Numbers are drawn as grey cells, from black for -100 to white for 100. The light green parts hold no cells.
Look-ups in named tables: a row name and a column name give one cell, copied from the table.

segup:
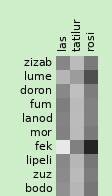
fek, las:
82
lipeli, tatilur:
43
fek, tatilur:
0
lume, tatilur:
22
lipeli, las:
7
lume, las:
42
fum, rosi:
2
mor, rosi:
-4
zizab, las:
5
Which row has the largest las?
fek

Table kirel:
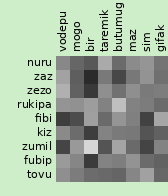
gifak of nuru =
-9
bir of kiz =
-51
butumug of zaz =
-44
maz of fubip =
15
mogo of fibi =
-40
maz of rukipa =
2
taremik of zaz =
-5
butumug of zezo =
-11
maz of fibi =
0
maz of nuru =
9
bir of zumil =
68
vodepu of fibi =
-51

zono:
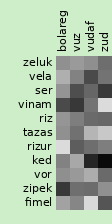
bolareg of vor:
12
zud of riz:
-19
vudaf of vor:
36
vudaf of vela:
-42
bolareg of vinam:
-42
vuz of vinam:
-56
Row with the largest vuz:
ked

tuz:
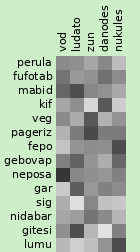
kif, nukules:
60
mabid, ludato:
-38
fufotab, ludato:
20
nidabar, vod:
30
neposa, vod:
-58
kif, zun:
69
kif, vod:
30
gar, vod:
58
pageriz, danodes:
-3
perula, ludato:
13
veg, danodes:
39
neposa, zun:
13
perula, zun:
30
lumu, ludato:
63
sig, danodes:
51
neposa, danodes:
18
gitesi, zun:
43
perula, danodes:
6

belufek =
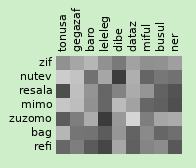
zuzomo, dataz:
67
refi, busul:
10
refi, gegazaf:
-1
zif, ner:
25
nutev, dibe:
-53
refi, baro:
-29
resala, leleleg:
-20
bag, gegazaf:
-8
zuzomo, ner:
34
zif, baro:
43
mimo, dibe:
47
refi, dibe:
30
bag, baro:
-10
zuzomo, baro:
35
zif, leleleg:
14
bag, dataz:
-22
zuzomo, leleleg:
-54
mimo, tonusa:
55
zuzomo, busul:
30

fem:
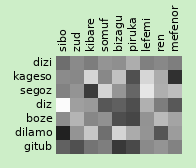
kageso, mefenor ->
-62
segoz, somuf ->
66
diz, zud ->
25
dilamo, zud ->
16
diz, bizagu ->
-25
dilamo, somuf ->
-13
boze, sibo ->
10
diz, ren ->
-2
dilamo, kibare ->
56
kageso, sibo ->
9
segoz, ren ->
37
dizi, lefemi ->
0
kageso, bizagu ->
51
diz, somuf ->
-32
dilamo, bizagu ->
66
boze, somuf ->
14
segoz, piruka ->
-20
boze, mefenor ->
29
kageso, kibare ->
67
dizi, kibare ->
-2

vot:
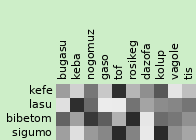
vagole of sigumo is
13
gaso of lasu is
85
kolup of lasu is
10
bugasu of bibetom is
-22
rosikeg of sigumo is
3
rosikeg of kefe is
43
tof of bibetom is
39
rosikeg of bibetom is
-66
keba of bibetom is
26
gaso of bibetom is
-26
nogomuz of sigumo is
21
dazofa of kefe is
12
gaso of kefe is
57
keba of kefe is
63
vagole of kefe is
79
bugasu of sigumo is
25
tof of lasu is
84
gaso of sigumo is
6

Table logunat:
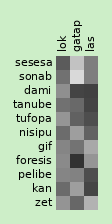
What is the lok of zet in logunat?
16
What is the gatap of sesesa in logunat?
52
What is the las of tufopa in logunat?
-39
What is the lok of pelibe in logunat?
4
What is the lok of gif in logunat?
4
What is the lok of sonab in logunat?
-11
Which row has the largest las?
zet

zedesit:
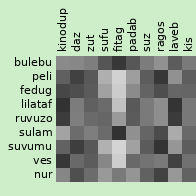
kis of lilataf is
-6
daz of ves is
-18
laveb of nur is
19
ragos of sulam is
-41
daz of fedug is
-39
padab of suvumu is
26
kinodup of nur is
5
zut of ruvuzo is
-17
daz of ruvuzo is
-1
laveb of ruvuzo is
-54
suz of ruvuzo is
-4
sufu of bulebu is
-33
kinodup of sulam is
28
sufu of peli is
37
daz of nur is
-38
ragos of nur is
-48
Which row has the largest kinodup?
sulam

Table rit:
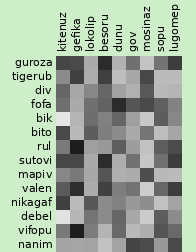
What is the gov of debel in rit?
32
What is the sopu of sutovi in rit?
-11
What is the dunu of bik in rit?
-21
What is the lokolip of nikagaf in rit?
-32
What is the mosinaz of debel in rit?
59
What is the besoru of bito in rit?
-1
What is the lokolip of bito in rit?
-27
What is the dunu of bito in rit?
10
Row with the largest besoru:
nanim

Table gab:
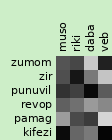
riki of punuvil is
-50
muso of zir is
-38
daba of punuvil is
-93
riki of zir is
-83
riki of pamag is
-42
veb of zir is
54

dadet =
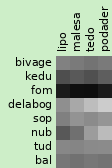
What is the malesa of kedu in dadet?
-30
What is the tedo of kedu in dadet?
-37
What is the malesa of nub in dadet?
-12
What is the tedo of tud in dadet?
8
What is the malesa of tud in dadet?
4
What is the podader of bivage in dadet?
-4
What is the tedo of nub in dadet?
22
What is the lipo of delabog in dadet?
12

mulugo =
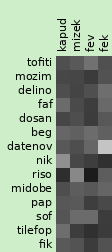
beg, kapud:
-20
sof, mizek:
-16
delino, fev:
-38
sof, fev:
-16
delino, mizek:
-47
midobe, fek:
-21
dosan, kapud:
-45
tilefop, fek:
-54
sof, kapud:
-33
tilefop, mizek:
-52
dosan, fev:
-53
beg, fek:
-25
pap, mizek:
-30
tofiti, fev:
-11
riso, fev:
-78
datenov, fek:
54
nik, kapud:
13
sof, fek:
-53

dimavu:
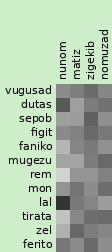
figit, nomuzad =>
-6
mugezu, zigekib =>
-3
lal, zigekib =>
4
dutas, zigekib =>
-3
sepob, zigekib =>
-24
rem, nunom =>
65
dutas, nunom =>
-30
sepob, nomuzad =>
12
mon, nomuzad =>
-14
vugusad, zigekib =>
-16
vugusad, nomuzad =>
5
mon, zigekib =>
10
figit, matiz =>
1
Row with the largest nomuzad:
lal

